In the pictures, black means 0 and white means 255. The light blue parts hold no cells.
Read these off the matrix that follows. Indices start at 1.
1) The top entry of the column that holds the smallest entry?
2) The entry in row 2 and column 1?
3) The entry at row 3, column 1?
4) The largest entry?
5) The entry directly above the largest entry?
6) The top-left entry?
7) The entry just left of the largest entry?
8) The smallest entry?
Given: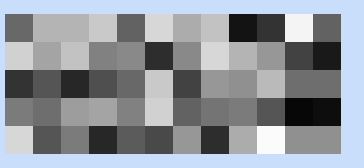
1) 244
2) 209
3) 51
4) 251
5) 85
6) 104
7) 172
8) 7

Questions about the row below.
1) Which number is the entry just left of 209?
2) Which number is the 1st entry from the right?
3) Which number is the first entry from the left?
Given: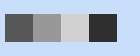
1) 152
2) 47
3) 87

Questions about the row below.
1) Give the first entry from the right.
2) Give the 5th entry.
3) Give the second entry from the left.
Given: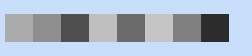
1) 44
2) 108
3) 143
